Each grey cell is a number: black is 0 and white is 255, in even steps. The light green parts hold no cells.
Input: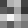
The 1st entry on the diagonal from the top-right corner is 67
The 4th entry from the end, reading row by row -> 132
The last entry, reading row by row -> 120
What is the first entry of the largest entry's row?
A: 204
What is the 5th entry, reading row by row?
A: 92

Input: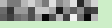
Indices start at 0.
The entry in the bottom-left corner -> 94
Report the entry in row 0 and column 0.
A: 183
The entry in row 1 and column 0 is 107
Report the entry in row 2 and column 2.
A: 107
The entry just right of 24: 138
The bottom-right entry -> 183
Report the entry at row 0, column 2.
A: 122
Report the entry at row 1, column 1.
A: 52
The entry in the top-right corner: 210
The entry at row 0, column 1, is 122

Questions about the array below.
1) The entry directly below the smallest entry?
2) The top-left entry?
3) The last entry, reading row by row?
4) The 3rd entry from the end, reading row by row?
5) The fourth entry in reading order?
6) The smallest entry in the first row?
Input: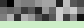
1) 101
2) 47
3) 17
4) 60
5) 126
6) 1

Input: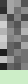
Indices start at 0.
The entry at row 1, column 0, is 46
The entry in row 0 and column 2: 153
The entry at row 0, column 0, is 60
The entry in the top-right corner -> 85
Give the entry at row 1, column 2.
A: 113
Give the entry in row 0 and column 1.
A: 165
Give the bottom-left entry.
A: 30
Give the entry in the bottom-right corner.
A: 129
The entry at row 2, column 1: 73
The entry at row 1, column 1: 165

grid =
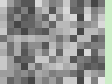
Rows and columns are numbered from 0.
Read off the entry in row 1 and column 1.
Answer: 114
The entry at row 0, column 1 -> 157
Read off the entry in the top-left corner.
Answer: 216
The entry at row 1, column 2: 86
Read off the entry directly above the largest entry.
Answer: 141
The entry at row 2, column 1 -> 100
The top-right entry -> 114
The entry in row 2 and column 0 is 170
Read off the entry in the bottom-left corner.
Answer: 170
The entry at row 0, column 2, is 114
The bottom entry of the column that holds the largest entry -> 231
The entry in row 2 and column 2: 141
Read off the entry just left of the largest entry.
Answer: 127
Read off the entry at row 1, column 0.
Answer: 185

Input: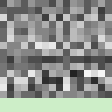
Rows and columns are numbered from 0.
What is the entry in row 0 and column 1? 161
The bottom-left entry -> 161
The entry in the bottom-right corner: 77
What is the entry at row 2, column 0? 218
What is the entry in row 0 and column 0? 77
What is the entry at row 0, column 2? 133
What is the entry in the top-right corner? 106
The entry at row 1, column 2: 91
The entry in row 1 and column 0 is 106
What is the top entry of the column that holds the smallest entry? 149
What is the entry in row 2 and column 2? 149
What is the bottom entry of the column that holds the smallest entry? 133
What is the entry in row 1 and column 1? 91
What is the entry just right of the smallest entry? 61

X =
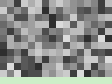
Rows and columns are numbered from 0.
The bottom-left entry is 203
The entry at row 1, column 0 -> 203
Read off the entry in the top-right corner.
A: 189
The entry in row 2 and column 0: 133
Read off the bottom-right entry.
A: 159
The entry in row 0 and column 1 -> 159
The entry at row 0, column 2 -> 62
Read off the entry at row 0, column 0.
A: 146
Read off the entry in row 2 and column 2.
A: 77
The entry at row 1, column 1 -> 105
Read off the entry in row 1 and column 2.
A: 146
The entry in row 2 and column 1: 174

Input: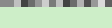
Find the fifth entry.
108
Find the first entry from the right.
96
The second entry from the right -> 218
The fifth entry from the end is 179
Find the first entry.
138

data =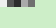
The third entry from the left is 44
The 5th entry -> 111

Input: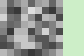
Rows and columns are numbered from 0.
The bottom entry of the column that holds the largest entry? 57
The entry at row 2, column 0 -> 211
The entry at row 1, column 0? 170
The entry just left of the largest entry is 157
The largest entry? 223
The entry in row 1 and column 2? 57
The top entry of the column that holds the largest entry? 102
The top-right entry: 170
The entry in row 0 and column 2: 141
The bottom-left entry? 184
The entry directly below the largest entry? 141
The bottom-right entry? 184
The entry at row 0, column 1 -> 102
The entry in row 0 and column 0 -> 184
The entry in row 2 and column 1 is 114

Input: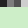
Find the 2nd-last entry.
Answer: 82
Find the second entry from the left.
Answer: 126
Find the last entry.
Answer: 206

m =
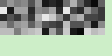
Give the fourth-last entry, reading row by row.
9
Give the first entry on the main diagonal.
109
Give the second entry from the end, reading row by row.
188
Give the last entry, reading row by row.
201
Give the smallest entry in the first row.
9
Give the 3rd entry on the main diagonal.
56
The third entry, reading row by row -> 125
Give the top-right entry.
97
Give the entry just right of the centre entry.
137
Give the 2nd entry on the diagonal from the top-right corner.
97
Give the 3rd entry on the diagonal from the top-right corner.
69
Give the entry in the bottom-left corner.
188
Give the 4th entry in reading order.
137
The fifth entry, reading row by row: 83
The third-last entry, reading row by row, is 217

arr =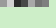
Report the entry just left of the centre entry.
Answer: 44
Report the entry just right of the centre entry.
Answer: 168

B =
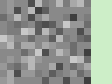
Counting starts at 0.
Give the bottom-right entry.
63
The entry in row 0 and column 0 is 137
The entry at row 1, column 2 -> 78
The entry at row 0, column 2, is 137
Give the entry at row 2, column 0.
109
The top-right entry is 124
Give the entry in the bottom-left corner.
152
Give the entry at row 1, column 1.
152
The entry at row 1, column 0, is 137
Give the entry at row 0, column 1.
152
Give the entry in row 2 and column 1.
137
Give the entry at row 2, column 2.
184

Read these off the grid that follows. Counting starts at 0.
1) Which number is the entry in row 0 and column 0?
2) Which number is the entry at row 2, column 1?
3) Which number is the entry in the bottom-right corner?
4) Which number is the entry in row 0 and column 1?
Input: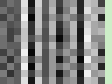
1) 81
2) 111
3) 81
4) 111
